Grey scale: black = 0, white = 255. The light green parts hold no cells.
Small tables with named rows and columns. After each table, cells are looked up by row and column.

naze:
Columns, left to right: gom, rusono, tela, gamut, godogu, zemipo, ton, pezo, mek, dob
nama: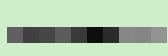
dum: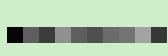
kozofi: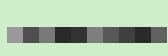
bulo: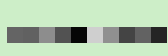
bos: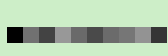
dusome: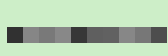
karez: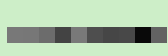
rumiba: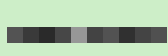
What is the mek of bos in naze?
147
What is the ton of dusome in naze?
97
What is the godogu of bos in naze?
106
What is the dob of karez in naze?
98
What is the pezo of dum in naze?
115
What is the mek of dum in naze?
163
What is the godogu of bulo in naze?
6
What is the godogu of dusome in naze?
55
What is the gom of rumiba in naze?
83
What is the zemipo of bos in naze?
74
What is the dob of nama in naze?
147
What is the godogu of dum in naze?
94

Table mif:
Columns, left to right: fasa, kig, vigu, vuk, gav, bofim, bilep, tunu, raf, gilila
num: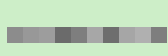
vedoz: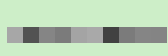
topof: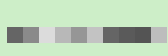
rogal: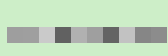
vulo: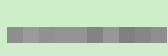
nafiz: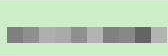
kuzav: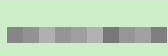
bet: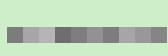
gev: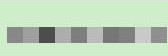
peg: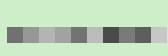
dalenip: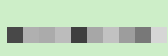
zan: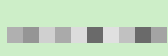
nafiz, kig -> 143
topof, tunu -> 90
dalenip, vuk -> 188
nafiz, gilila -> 179
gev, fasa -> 136
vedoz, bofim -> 169
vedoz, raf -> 133
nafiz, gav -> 143
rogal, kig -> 159
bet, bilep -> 125
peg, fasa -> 113
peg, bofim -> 188
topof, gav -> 150
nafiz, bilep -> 128
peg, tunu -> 122
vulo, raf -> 134
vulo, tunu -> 128
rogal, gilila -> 140

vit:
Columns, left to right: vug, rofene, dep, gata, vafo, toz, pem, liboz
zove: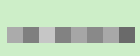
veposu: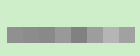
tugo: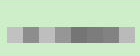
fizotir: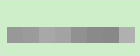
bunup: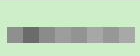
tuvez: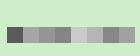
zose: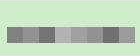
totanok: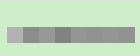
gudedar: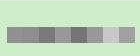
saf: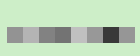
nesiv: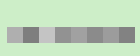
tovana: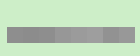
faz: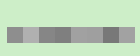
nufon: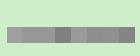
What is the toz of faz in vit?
159
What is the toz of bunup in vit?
167
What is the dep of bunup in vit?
139
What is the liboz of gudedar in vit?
160
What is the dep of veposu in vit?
137
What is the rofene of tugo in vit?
141
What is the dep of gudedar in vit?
122
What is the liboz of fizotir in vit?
176
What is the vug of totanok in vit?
178
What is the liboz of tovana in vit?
152
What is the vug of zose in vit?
129
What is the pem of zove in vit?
168
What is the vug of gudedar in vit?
145
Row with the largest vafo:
tuvez

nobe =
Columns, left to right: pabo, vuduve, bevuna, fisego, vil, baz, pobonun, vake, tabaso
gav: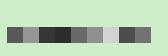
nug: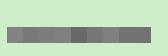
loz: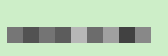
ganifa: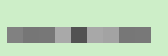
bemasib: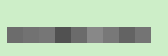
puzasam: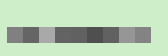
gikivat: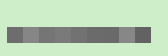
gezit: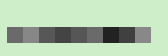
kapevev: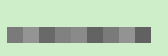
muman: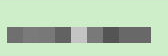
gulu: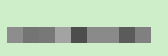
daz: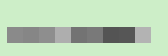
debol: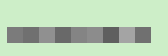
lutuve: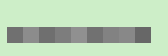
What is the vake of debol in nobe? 164
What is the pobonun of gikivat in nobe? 106
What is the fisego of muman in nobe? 98
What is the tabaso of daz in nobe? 179
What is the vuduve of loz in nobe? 82
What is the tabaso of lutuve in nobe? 103
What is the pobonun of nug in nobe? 128
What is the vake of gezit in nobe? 64
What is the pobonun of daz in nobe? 84
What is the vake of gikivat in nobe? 135

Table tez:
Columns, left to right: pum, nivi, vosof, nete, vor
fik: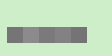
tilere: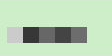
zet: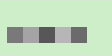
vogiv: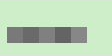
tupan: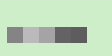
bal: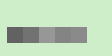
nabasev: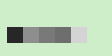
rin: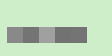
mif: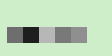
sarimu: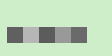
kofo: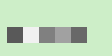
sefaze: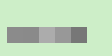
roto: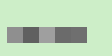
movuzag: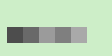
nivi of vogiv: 106
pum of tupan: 132
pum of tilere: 203
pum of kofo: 89
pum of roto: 143
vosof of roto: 159
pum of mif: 110
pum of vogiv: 121
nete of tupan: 99
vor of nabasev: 212
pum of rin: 137
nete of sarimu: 153

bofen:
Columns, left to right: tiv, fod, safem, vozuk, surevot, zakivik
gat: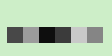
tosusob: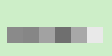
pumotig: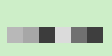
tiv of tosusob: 138
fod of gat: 156
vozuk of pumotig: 219
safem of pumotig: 60
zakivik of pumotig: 62
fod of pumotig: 167
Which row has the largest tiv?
pumotig

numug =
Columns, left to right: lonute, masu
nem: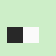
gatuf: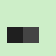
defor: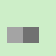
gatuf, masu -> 68
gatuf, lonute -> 31
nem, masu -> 250
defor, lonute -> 164
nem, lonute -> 40
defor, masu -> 113

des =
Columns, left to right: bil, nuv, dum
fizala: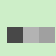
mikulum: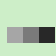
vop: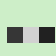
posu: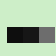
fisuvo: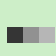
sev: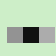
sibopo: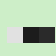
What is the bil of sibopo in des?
225
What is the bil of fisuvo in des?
53
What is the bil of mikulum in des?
166
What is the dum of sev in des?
172
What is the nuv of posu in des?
22
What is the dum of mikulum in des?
40
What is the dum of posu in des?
109
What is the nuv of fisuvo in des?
145
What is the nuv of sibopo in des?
28
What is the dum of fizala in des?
160
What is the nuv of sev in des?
17
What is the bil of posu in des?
14
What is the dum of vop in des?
33
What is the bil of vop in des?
54
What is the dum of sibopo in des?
42
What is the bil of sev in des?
147
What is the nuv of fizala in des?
179
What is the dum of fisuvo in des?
182
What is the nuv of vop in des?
209
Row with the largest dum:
fisuvo

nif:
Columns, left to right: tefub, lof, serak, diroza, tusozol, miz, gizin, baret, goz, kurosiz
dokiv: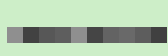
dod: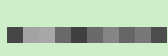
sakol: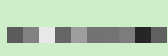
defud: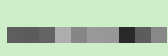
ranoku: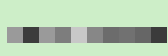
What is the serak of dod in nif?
167
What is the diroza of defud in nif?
173
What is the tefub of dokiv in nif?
143
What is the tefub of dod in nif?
70
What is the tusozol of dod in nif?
64
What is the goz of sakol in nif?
38
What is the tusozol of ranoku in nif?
200
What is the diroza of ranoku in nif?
125
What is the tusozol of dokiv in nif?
143
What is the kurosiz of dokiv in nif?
64
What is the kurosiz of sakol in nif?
96
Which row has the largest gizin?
defud

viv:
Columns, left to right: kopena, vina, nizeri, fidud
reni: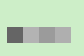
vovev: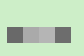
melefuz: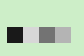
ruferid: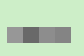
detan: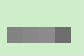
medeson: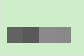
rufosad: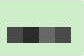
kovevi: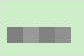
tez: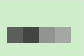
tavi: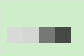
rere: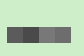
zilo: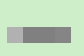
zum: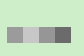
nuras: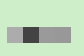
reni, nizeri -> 155
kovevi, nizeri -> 130
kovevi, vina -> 153
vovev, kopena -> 105
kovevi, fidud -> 144
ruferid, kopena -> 151
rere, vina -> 74
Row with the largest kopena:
tavi

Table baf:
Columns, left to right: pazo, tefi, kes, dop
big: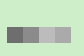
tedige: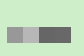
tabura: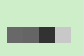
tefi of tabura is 101
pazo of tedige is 152
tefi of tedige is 183
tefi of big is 139
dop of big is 170
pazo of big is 110
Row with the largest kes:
big

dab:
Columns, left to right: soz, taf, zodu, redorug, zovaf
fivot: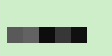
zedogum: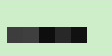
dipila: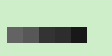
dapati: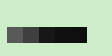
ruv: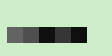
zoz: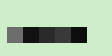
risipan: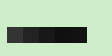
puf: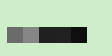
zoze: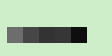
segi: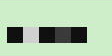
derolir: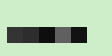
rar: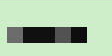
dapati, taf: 63
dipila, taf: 87
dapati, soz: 89
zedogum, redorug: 40
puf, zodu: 32
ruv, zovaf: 15
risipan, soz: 52
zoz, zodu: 42
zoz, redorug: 57
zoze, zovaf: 14
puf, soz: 107
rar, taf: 16
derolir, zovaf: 18
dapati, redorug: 16
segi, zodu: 16
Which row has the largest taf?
segi

